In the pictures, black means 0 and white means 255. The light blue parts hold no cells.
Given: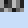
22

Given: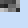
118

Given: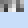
243

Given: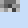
208

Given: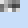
240

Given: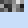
169
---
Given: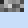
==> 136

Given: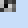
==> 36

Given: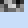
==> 94

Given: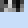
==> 37

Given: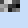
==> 220

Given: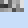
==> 176

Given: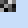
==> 56
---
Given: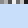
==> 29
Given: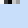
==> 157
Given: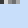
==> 169
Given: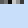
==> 59
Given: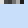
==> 30
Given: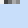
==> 139
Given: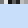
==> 164
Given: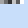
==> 253
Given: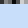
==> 163
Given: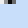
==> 104
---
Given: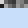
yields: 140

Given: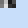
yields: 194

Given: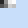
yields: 147

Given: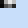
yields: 173

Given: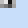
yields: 231

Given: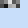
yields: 226

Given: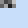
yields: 69

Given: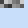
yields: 124

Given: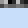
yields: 190
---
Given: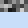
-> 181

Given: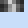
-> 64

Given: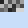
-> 86

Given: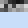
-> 35

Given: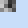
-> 52

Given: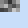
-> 121
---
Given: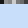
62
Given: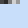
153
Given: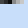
200
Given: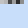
141
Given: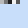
88
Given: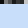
196
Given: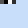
46
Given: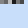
73
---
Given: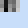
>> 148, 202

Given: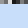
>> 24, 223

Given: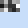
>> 50, 250

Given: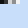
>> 214, 242

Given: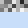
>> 66, 245

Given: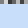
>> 99, 215

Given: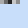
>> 37, 199

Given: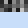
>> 110, 196

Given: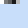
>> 92, 253
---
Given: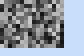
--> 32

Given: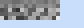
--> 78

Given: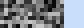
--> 65

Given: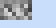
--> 121

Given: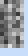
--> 114
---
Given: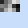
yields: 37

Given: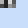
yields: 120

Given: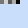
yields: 4

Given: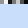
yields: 8

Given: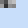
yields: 132

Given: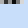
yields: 215

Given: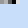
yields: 225

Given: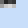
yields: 189

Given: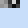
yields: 63
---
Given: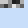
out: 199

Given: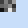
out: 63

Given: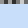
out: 147

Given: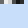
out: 105

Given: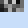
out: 82

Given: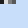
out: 29

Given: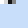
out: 255

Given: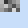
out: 182

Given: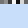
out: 115

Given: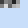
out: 63
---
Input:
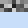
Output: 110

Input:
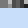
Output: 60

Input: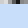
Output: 135

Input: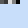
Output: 128

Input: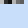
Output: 109

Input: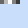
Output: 129
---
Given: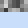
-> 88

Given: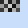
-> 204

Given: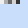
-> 103

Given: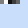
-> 20

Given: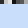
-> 17

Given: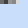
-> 150

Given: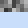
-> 66
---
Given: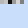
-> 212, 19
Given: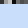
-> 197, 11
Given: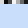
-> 244, 10
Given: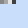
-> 227, 65
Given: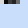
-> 216, 8
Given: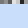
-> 226, 40
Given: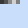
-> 208, 56
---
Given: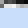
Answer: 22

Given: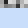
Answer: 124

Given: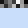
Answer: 249

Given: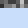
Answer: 92

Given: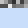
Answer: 182

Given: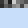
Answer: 121
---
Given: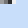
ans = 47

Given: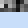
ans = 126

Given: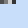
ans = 208

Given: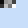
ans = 121

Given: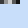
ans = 89

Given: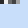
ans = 66
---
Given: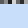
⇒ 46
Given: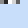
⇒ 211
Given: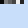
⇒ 238
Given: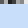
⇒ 136
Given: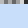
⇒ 213
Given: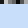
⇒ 86
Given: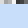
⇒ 68
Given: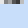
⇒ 58
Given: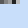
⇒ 34
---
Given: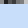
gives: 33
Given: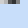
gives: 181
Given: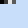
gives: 60
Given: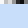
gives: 190
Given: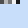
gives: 185
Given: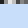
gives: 149
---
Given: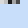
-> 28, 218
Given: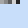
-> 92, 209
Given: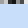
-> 20, 232
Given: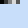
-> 129, 216
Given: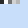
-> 115, 251
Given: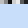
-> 206, 234
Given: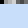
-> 208, 208
